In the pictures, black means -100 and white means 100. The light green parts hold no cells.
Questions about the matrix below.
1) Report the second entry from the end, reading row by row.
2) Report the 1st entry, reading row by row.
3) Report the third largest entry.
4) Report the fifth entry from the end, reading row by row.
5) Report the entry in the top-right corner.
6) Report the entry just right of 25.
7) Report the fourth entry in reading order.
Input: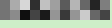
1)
-19
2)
-9
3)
51
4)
-55
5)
-1
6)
-29
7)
-63

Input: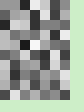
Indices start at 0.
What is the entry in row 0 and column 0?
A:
19
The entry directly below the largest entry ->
-34
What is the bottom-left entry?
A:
-42
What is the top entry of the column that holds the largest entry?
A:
85
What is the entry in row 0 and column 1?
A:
19
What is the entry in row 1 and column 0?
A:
-25
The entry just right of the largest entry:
29
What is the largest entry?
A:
94
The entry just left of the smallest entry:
39
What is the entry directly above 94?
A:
-9
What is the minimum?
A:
-80
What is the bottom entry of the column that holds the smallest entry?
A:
0
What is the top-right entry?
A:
10
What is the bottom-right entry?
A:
-42

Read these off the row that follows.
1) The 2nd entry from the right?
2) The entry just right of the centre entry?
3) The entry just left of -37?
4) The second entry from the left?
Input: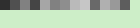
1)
20
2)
46
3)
-63
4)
-37

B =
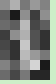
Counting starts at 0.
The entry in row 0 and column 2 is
-6
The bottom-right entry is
-70
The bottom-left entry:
-16
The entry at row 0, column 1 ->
38
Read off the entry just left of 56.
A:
-61
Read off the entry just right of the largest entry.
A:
-80
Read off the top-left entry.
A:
12
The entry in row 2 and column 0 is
-16
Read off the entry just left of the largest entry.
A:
28

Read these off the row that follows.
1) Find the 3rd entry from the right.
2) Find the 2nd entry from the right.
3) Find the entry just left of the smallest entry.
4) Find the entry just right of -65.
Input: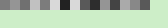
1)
33
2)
7
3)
70
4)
17

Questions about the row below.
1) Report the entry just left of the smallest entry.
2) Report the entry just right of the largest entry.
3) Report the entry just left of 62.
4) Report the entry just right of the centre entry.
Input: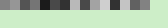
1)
-8
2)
-61
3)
28
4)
-43

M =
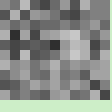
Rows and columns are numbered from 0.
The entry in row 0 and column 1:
-9
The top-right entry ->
0
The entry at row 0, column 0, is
10
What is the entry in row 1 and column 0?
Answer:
-35
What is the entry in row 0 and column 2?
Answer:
46
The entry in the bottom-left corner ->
28
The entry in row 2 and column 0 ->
10
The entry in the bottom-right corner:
-45
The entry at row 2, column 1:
-17

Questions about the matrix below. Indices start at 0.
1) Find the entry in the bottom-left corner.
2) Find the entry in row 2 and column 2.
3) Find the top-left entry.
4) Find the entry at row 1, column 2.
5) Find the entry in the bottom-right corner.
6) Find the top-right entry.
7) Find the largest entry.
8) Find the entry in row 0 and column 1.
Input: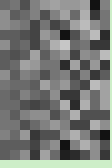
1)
-27
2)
-8
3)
-17
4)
-17
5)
-57
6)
1
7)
55
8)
-8
